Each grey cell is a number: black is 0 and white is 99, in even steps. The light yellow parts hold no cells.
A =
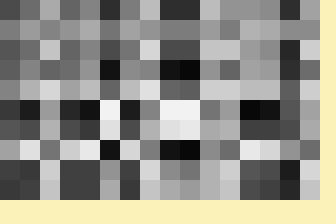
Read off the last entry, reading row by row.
76
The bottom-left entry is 22
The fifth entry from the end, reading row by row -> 76
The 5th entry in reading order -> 51
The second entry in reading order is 42
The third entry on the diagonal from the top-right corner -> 54
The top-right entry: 63
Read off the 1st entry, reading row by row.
29
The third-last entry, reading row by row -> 25
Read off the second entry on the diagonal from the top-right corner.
54
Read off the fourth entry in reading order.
39
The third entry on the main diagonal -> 76
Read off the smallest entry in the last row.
15

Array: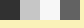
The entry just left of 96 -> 77
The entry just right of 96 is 38

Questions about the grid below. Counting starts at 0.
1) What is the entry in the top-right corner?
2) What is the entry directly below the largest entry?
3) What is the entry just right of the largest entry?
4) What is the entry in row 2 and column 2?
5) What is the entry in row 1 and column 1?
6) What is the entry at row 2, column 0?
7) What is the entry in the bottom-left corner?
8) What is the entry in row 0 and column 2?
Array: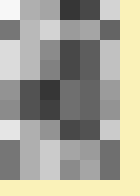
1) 82
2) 46
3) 68
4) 54
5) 72
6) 85
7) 46
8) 64

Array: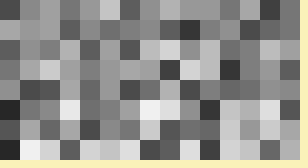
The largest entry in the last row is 93
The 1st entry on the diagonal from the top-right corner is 46
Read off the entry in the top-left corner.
29
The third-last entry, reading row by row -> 76
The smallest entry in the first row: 25
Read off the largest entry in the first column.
65
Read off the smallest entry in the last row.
15
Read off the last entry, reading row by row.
69
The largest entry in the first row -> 76
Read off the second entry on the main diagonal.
59
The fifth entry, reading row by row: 59
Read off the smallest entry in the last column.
33
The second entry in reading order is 53
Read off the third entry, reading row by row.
62

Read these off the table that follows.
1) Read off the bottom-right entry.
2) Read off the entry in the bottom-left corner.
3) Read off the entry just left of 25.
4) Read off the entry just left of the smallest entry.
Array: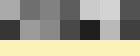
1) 25
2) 21
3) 72
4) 28

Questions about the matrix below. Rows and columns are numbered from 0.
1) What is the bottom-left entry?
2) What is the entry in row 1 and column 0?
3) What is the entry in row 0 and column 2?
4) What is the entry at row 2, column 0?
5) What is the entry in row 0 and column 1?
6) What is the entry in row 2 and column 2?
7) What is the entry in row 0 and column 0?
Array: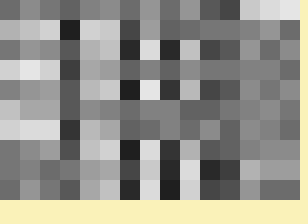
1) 42
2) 69
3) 46
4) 46
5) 54
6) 54
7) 42

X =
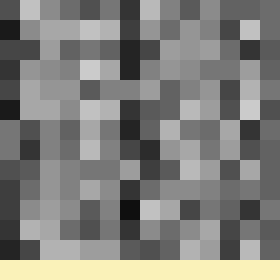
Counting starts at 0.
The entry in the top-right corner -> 42
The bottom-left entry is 14
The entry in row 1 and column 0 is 10
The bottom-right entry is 38
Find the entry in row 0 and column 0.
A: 31
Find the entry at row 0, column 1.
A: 75
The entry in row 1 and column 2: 65
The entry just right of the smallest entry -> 75
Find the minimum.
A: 6
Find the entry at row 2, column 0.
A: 27
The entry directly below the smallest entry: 20
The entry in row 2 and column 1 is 27
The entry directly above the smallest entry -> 20
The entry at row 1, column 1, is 54

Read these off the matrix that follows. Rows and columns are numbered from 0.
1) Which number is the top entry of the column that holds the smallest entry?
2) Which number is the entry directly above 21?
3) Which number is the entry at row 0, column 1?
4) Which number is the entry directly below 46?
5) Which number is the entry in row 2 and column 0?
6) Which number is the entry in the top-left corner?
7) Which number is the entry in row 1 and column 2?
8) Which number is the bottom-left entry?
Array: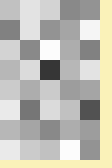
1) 82
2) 98
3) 88
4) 64
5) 82
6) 75
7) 57
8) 91

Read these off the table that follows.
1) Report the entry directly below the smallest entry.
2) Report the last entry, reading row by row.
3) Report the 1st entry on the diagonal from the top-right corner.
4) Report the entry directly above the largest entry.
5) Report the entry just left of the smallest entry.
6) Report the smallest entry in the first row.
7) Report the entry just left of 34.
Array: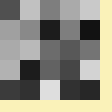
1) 45
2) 15
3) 78
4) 38
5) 49
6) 31
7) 42
